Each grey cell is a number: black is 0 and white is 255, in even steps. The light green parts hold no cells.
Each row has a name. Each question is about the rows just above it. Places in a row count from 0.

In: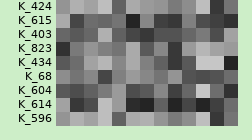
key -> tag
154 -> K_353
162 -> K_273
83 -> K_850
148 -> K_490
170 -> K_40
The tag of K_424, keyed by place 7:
K_490
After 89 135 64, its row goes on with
103 198 109 50
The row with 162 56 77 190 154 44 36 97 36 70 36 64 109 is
K_614

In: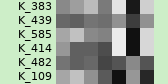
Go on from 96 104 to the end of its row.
69 84 137 84
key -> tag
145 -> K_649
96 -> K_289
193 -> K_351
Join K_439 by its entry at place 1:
K_289
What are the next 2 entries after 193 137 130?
235 17
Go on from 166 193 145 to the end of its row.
90 17 151 39
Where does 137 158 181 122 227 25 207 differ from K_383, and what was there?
2, 187
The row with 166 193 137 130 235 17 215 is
K_585

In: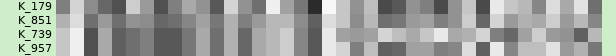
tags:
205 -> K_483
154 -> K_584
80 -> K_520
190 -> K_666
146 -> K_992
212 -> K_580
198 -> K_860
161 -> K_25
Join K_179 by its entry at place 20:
K_860
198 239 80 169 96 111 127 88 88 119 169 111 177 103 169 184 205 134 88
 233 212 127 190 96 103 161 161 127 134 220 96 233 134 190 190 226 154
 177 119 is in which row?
K_957

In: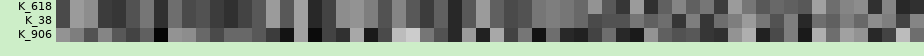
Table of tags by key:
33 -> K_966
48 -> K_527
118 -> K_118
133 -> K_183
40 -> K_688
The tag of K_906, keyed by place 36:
K_688
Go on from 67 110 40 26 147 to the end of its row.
96 82 88 54 48 147 175 33 74 126 26 175 110 161 147 40 67 188 110
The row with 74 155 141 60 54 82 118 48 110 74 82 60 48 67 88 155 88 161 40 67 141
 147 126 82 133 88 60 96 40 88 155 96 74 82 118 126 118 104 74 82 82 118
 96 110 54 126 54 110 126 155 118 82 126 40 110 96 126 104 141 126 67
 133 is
K_38
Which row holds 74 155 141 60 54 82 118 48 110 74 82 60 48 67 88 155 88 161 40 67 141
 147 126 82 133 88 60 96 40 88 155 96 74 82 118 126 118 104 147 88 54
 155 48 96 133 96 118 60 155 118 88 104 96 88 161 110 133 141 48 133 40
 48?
K_618
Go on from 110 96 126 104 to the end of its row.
141 126 67 133

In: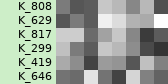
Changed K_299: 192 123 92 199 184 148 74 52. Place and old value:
5, 141
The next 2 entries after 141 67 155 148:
86 192
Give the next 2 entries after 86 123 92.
240 220
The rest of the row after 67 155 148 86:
192 129
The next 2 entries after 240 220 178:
170 254
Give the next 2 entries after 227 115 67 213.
129 99
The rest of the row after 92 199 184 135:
184 80

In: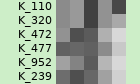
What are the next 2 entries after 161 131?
91 182
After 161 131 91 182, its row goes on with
216
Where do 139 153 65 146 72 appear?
K_110
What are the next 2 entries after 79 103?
161 208
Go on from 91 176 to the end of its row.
216
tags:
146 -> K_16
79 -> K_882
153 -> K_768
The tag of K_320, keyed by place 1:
K_768

